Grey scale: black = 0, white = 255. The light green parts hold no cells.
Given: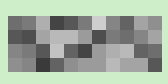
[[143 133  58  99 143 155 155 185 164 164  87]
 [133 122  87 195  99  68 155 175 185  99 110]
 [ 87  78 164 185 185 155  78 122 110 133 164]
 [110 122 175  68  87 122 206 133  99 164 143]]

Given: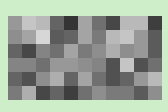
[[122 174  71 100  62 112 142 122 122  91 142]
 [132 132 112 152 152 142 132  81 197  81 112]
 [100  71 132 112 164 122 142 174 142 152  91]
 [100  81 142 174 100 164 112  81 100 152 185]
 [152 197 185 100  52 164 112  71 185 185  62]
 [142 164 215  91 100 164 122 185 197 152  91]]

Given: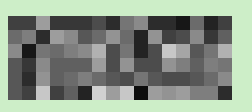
[[107 126  44 157 138  87 107 147 107  35 147  64  76 138  55  96]
 [138  23 117 107 126 138 177  76 117  35  76 199 166  87 117 177]
 [ 87  55 138  96  96  96 157  76 147  76  76 147 126  96 126 117]
 [ 87  44 147  96 107 126 107  87  76 117  87  76  76  87 107 138]
 [ 64  64 157  55  55  55  76  44 117 138  44  44  23 107  35  64]
 [ 87  64 199  64  96  35 209 157 199  13 157 147 157 126 126  44]]

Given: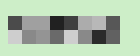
[[206 137 148 106 206 137  43  97]
 [ 75 160 160  33  64 172 184  87]]

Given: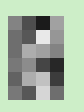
[[131  78  27 161]
 [120 140  69  39]
 [110 173 161 131]
 [ 98 173 193  60]
 [120  87 214 110]
 [110  87 233 150]]

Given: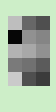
[[202  79  59]
 [190 103  79]
 [122 113  91]
 [  6 145 133]
 [179 168 145]]

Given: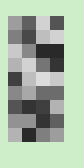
[[201 136  41  41]
 [146 146  52  96]
 [ 84  52  63 179]
 [136 168 108 108]
 [179 210 117  52]
 [179  41 127 157]
 [127  73 190 210]
 [157  96 210  84]
 [ 63 190 220 201]]

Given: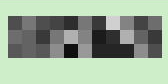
[[109  99  57 119 176 131  27  46 176  99  57]
 [ 78 119  78  68  46 119  57 208 131  68 109]
 [ 88  99  88 141  16 153  37  37  37 141  78]]
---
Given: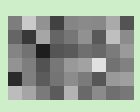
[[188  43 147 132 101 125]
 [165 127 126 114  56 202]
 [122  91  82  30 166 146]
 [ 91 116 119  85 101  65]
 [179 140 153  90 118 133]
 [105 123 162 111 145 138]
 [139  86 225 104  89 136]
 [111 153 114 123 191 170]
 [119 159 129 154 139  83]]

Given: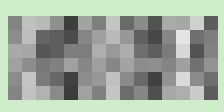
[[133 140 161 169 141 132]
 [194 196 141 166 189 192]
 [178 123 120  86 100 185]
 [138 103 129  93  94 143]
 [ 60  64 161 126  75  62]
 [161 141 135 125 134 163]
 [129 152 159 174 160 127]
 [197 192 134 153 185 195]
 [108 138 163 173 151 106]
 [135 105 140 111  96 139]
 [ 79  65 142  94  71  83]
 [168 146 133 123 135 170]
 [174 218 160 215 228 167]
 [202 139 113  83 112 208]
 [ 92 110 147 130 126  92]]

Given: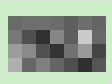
[[175 155 120 106]
 [102 138  79 111]
 [128  81  48 111]
 [101  51 134 108]
 [ 79 114  94  94]
 [ 48 154 203 110]
 [ 86  69 104 101]]

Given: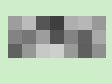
[[ 96 131 157]
 [151 118 187]
 [200 157  85]
 [206  82  62]
 [153 131 175]
 [ 95  97 183]
 [143 168 153]]

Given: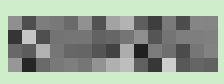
[[151 104  53 143]
 [ 38  92 197  78]
 [105 177  78 125]
 [121 118 115 120]
 [126 103 117 106]
 [118 101 117 145]
 [147  84  98  82]
 [176  66 102 163]
 [190 173 117 179]
 [ 96  32 143  94]
 [ 55 124  85  62]
 [206 110 116 122]
 [ 88  75 126  76]
 [101 118 126 133]
 [ 97 130 128 132]]

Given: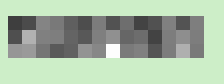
[[150  79  62]
 [154 177  75]
 [117 128 132]
 [ 89 126 121]
 [ 97 100  95]
 [147  88  77]
 [135 127 124]
 [253 144  82]
 [122 102 110]
 [128 109  67]
 [ 84  67  81]
 [124 125 128]
 [175 142  83]
 [121 125 126]]

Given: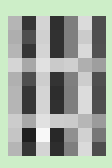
[[181 197 204 181 181 176 213 181 174 181]
 [ 54  31 168  54  54  79 168  54  79  54]
 [212 248 225 212 212 205 225 212 208 212]
 [ 45  40 204  48  45  51 202  49  49  47]
 [127 144 202 127 125 127 207 127 127 126]
 [218 209 182 219 220 205 175 217 203 219]
 [ 77 119 155  79  75  79 158  81  79  77]]

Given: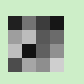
[[ 76 190 158  32]
 [166  18 188 116]
 [142  96  88  60]
 [207 144 107  22]]

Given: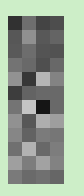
[[122 159 112 134 145 116  61 146 115  89  87  49]
 [106 125 178  98  87 196  99  55 105 109 144 110]
 [112 162 104 123 174  21 105 182  79  84  88  68]
 [102 130 125 118 158 105 105 131 104  82 100  77]]
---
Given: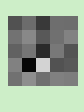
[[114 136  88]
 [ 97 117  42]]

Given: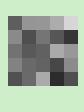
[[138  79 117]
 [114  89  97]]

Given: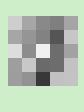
[[166 149 130]
 [221 141 240]]

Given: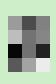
[[189 115 134]
 [  7 114  34]]

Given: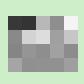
[[137 211 221]
 [133 149 142]]

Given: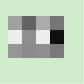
[[236 142 236]
 [150 139 142]]

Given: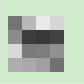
[[140  60  55]
 [217 123 126]]

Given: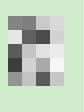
[[231  95  75]
 [ 92 195 225]]
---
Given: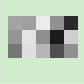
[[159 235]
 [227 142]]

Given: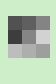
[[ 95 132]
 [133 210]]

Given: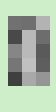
[[111 179]
 [185 109]]

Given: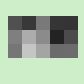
[[ 56 121]
 [172 139]]

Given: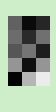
[[ 10  38]
 [ 42 112]]

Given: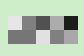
[[128  81]
 [118 225]]

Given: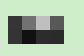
[[114 191]
 [ 17  44]]
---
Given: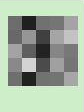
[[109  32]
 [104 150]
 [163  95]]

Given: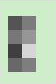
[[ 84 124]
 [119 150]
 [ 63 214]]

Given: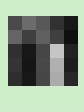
[[ 74 108]
 [100  63]
 [ 48  23]]

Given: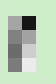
[[165  22]
 [129 163]
 [108 206]]

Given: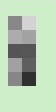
[[136 211]
 [172 163]
 [ 85  86]]

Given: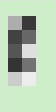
[[173  57]
 [ 66 103]
 [ 85 223]]
